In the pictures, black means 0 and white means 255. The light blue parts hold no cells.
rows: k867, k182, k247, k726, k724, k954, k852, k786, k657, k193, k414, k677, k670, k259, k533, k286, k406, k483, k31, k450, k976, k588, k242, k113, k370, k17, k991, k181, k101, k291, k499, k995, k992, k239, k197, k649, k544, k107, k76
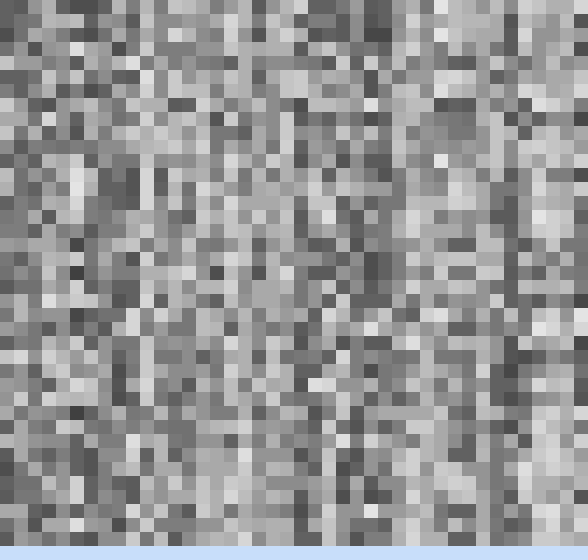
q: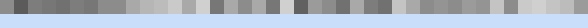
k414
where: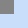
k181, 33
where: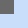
k107, 37
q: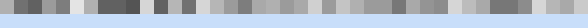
k259
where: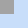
k677, 38

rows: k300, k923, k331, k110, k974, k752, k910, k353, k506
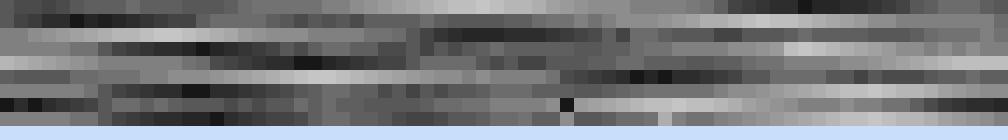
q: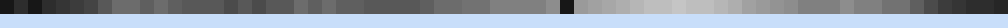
k353
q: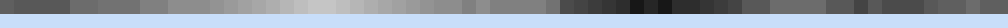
k752
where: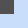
k923, 23
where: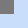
k300, 49
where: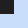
k923, 7
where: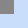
k506, 52
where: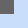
k910, 44

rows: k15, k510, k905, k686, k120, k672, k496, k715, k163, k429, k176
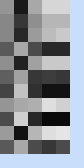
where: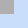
k715, 2
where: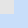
k429, 4
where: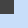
k496, 0
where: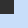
k496, 2

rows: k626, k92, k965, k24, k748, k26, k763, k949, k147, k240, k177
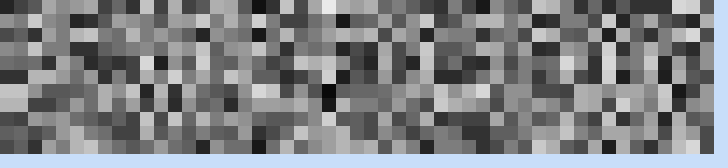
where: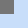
k26, 34
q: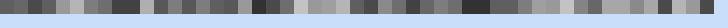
k240
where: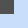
k763, 22
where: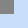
k240, 41
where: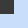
k26, 38
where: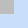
k177, 48

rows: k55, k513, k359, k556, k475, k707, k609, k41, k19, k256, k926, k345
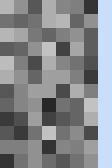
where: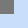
k359, 2
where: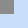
k256, 5
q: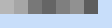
k359
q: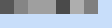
k609
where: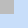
k475, 0
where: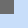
k345, 3

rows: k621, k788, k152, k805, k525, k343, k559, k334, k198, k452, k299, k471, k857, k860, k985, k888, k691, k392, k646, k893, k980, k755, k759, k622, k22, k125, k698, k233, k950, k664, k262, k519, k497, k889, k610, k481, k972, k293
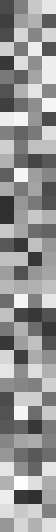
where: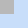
k980, 0
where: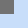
k950, 3

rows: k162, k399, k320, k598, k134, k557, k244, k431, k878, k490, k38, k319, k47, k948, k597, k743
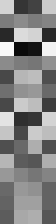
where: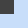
k162, 2
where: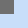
k244, 0
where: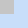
k490, 0

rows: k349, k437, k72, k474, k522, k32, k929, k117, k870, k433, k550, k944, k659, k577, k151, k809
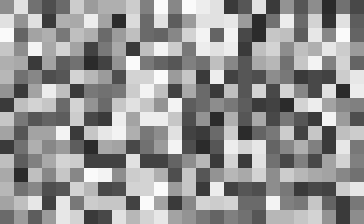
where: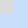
k437, 9
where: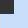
k437, 23

